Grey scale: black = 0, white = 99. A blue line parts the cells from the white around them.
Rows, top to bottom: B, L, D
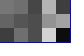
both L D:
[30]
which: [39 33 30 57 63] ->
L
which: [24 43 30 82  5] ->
D

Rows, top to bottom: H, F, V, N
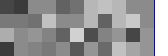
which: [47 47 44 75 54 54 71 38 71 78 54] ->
F
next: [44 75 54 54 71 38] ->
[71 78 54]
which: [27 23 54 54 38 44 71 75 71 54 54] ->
H
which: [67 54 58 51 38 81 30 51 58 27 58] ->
V
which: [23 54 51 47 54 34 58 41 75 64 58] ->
N

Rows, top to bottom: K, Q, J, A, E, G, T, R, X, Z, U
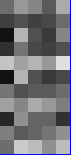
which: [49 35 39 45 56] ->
Z
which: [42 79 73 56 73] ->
U
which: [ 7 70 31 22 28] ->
G

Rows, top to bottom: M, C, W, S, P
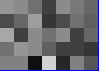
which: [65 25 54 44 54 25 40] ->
W
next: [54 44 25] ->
[54 47 40]
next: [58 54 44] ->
[25 54 47]
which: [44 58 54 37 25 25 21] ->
S
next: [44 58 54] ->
[37 25 25]

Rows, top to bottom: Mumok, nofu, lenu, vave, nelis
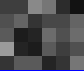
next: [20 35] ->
[35 14 20]
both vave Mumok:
[24]
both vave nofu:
[31]
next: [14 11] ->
[35 24 31]
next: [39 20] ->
[28 28 39]
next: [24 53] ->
[46 17  7]
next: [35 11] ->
[14 42 31]

